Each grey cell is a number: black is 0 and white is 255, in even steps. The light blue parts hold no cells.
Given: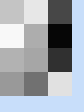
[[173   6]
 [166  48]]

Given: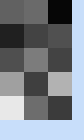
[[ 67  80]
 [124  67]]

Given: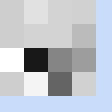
[[212 211]
 [ 24 133]]

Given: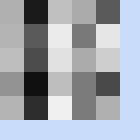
[[ 89 234]
 [ 76 225]]

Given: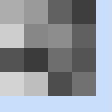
[[135 141]
 [ 59 110]]

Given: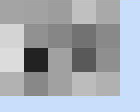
[[145 134]
 [ 34 161]]

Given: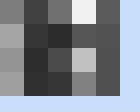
[[54 44]
 [45 75]]

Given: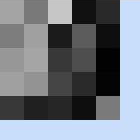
[[160  27]
 [165  56]]

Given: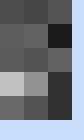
[[99 26]
 [82 98]]
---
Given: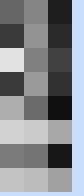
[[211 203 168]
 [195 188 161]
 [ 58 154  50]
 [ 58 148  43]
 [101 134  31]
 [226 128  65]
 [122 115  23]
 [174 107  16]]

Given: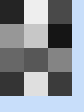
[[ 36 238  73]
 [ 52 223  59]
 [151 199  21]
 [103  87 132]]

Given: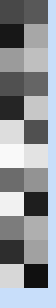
[[249 227]
 [ 37 199]
 [155 191]
 [124 175]
 [ 23 167]
 [ 45 161]
 [108 147]
 [ 80 101]
 [ 72  88]
 [221  80]
 [241  30]
 [215  16]]

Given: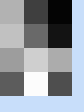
[[ 92 252  78]
 [157 207 172]
 [193 105  19]
 [178  63   4]]

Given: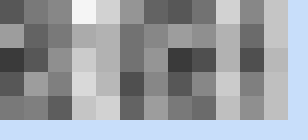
[[ 87 157 127 217 184  79 135  87 135 203 127 191]
 [121 127  93 197 210  99 157 121 107 191 143 191]
 [ 87 121 135 245 210 149  99  87 114 210 135 197]
 [157  99 121 171 178 114 135 157 143 178 107 197]
 [ 58  87 143 203 178 114 149  58  79 178  79 184]]

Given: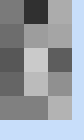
[[ 87 202  93]
 [101 187 144]
 [109 157 165]
 [128 128 179]
 [122  48 172]]
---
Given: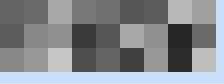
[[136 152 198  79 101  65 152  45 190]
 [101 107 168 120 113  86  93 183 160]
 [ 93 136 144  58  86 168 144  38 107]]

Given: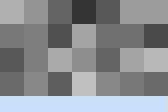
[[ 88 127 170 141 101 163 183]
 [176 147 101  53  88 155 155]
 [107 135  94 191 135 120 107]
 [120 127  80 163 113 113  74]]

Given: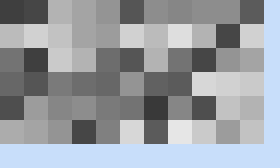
[[115  63 202 179 109  85 179 115  70 148 164]
 [187 209 194 164 156 209 187 222 179  70 209]
 [ 63  70 179 164 148  85 141 134 141 141  91]
 [172 164 148  70 128 215  91 230 202 156 194]
 [ 78 156 134 141 122 115  57 134  78 194 179]
 [103  85 122 109 103 148  97  91 215 209 202]]

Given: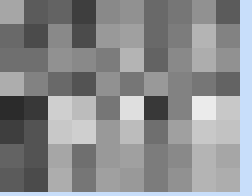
[[ 43  56 207 188 118 223  56 130 235 200]
 [ 62  83 200 207 153 188 111 160 200 194]
 [ 91  75 173 118 160 153 124 145 180 173]
 [ 99  83 166 111 153 160 124 137 180 166]
 [111 111 145 137 124 180  99 137 173 145]
 [105  75 137  75 153 160 105 124 180 130]
 [173 130 105  83 145 118 153 130 118  99]
 [166  91  99  62 137 145 105 118 145  91]]

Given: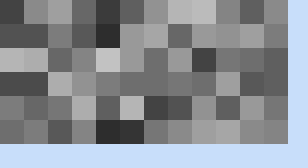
[[ 75  75 173 146 124 110 110 118 110 159  88  95]
 [ 67 138 159 103  59  95 146 181 187 132  95 138]
 [ 82  82 124  88  45 153 166 103 153 146 159 124]
 [124 103 118 173  95 181  67  82 146  95 153 118]
 [181 173 103 132 194 153 110 153  67 118 110  95]
 [110 124  88 132  45  52 118 138 159 166 138 132]]

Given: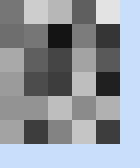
[[147 147 190 139 177]
 [118 205 183  95 227]
 [163  61 131 197  61]
 [169  95  69 163  89]
 [155  76  61 190  32]
 [110 118  20 124  53]]
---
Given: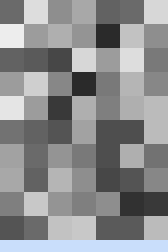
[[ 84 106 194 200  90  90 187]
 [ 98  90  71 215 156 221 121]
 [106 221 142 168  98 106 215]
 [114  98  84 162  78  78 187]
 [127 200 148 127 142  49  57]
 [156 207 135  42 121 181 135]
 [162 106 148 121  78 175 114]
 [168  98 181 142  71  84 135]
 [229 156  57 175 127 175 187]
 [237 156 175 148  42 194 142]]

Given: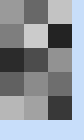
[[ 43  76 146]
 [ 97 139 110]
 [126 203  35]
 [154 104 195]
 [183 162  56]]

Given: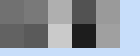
[[ 98  90 202  29 160]
 [113 121 175  82 154]]

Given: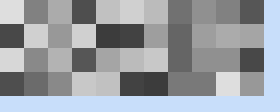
[[ 72 208 152 208  60  66 158 101 158 171 165]
 [ 78 107 137 200 193  66  60 121 121 222 152]
 [215 137 179  86 165 187 200 101 144 144  72]
 [222 129 171  78 193 208 187 113 144 129  86]]

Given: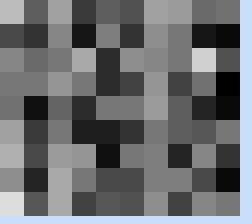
[[ 73  51 134  22 126  51 142 119  22   9]
 [113  16 100  44 119 119 155  94  36   9]
 [119 119 149 119  44  66 149  66 113   1]
 [134 106 119 169  44 142 134 119 208  81]
 [142  36 169 119  73  73 126 126  73   9]
 [161  58 119  30  30  51 119  94  87 119]
 [176  73 155 149  16 119 126  36 134  51]
 [188  94 161  58  94  81 161 155 106 113]
 [221  87 169  66  87  81 142  66 134 119]]

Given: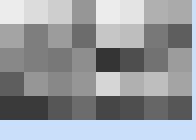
[[ 59  59  86 108  71  78 102  86]
 [ 94 149 135 149 213 176 190 163]
 [135 127 120 141  52  78 114 156]
 [163 127 156 108 197 190 120  94]
 [235 219 205 149 235 227 176 169]]

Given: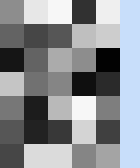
[[ 21  99 171 141   2]
 [ 70 219 219 133 164]
 [ 86  34  56 212  64]
 [ 99  70  86 191 205]
 [119  28 185 247 126]
 [141 231 247  49 239]
 [197 113 133  15  42]]

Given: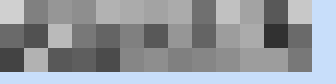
[[ 67 178  88  94  75 134 142 128 134 142 157 157 120]
 [106  81 186 120 100 128  88 150 100 157 171  49 106]
 [208 128 150 142 178 171 163 171 112 193 163  88 200]]

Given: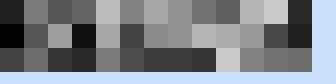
[[  3  87 158  17 166  67 138 146 180 172 152  73  33]
 [ 33 122  87 101 188 130 166 146 114  94 180 201  40]
 [ 67 108  52  40 122  79  60  60  52 201 130 114 108]]
